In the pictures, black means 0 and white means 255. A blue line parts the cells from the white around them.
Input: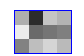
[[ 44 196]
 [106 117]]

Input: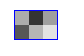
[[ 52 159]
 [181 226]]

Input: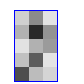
[[139 228]
 [ 41 147]]

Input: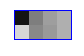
[[126 158]
 [136 153]]

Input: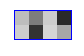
[[125 205]
 [ 51 213]]

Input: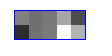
[[113 120]
 [113 121]]

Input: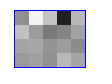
[[243 196]
 [155 122]]
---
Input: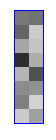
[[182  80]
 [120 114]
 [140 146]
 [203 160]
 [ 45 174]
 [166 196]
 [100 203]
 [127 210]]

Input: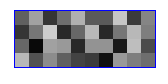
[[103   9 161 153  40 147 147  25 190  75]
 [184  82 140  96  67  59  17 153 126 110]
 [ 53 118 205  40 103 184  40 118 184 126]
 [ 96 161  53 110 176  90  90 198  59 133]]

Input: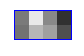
[[114 183 160  79]
 [122 233 137  49]]

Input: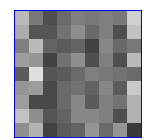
[[157  73  73 106 135  91 127 114 178]
 [172  85  85 114 142 106 127  79 194]
 [186 120  79 106 127 120 127 120 208]
 [194 142  85  99 135 135 127  79 178]
 [157 149  66 114 142  79 127  79 186]
 [149 157  73 106 114  99 135  91 201]
 [142 178  66  91  99 149 106 149  58]
 [127 186  99  91  99  66 135 106 120]
 [ 91 223  85  91 106 127 120 114 106]]

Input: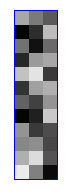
[[114  17 106]
 [  5  32 201]
 [  5  45 188]
 [148  58  77]
 [ 98  65 148]
 [167 122  90]
 [235 128  11]
 [135 142  71]
 [ 39 154 167]
 [ 51 160 175]
 [175 220  84]
 [194 227  58]]

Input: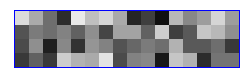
[[ 57  97  57 205 178 170 227  75 130 136  24 198 178  44 116 116]
 [ 83 123 110 130  97 143  69 163 163  97 205  63  89 198 184 143]
 [ 75 143  31 136  50 149 130  83 103 123 110 178  89  89 110  57]
 [219 170 110  44 233 191 213 170  37  63  16 184 136 157 213 157]]

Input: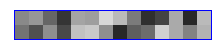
[[115  80 143  73 193 201 143  40  94 108 208 170 130 178]
 [137 151 102  53 164 158 216 186 123  47  67 170  40 186]]
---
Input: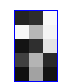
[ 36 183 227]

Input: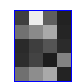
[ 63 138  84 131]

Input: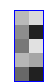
[185  33]

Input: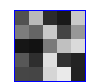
[ 81 101 122  49  34]

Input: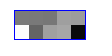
[122 100]

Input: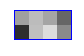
[160 191]

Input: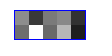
[141 254]

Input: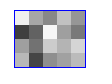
[239  98 204 161]
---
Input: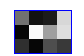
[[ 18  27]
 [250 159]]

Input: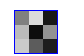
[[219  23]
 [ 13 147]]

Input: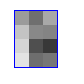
[[111 168]
 [136 132]]

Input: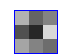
[[100 131]
 [ 39 216]]

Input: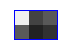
[[67 89]
 [34 49]]

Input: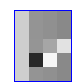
[[148 144]
 [148 144]]

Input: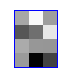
[[249 158]
 [111 231]]
